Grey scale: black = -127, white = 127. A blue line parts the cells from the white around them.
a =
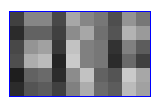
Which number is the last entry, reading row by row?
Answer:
33
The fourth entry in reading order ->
-55
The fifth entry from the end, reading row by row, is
45
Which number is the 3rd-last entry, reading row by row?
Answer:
-35
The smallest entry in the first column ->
-97
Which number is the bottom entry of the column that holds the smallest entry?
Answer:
-84
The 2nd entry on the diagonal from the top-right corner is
51
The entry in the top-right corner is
-8
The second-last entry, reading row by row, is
59
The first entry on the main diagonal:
-63
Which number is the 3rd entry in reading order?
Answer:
6
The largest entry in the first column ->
-49
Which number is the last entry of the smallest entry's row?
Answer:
39
